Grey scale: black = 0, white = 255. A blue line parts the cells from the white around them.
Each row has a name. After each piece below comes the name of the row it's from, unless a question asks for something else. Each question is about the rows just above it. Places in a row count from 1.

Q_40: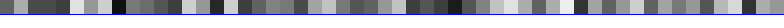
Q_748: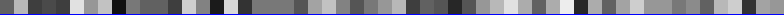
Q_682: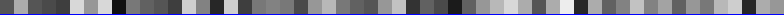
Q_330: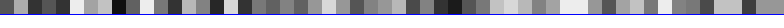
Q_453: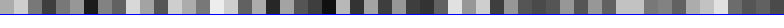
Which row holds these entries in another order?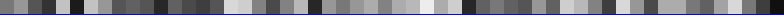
Q_682
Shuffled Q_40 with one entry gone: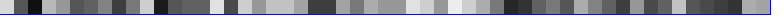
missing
108
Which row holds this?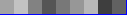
Q_748
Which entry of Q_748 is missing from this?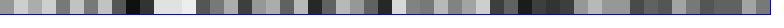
139
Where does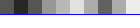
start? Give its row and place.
Q_748, 32
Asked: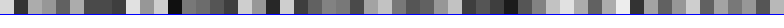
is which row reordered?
Q_40
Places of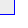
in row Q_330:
6 11 41 42 48

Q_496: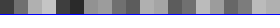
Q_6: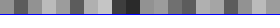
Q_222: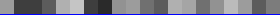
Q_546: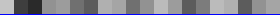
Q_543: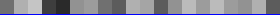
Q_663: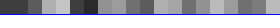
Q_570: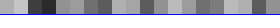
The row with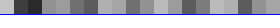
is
Q_546
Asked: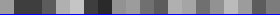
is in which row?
Q_222
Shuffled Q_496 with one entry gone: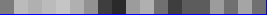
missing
103

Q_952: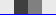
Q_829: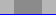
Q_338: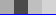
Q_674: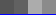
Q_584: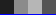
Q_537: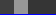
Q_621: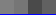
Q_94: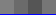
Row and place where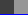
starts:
Q_537, 1
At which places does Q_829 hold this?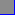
2 3

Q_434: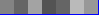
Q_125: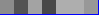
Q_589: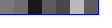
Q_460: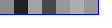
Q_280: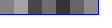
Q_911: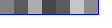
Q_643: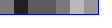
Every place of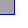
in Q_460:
3
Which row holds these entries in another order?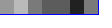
Q_643
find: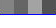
Q_434
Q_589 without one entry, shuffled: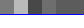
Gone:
24
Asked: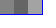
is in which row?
Q_434
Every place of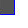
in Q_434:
4
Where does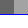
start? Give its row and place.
Q_434, 2

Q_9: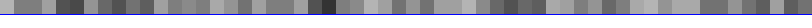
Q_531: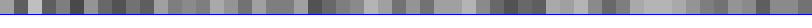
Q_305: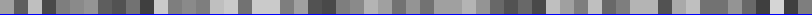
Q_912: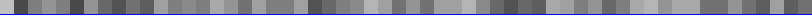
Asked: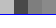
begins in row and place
Q_305, 3
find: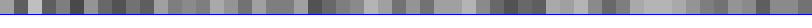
Q_531

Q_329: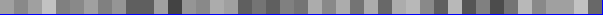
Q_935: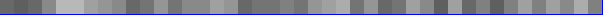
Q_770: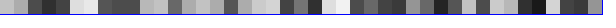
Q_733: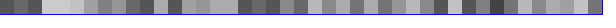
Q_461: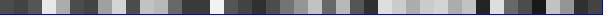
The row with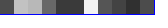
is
Q_461
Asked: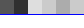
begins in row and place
Q_461, 26
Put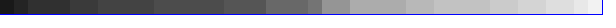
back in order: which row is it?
Q_770

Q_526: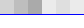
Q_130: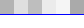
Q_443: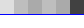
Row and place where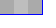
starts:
Q_443, 3
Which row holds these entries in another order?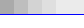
Q_526
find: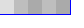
Q_443
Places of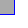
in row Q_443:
3 5
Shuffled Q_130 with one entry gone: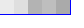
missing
245
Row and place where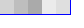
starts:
Q_526, 1

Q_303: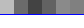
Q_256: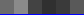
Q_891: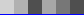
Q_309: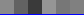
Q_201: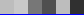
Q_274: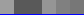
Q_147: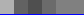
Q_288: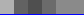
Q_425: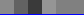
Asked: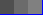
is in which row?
Q_147
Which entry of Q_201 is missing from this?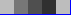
201
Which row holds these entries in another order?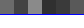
Q_256

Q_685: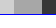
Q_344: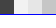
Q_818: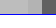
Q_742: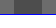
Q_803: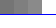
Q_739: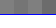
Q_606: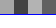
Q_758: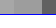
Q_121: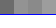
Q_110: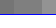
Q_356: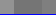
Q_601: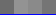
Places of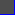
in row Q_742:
2 3
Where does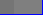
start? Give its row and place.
Q_110, 1
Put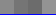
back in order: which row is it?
Q_601

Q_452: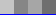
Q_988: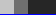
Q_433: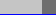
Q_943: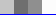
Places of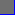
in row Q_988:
2
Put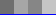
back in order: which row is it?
Q_452
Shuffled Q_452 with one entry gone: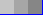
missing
111
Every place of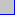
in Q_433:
1 2 3

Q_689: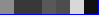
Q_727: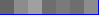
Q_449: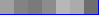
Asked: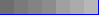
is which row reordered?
Q_449
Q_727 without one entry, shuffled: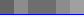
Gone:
122
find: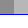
Q_449
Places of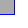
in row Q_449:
6
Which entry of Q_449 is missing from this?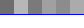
131
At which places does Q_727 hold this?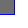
4 6

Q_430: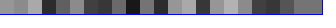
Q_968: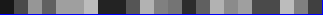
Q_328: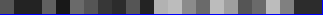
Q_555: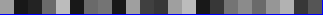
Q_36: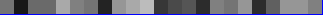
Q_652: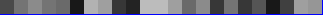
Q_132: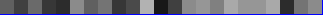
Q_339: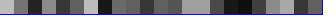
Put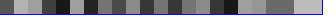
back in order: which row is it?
Q_652
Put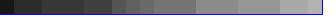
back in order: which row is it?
Q_430
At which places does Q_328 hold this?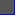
1 7 10 18
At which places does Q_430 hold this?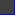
7 19
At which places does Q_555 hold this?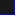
2 6 9 15
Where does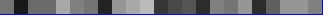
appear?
Q_36
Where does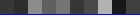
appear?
Q_132

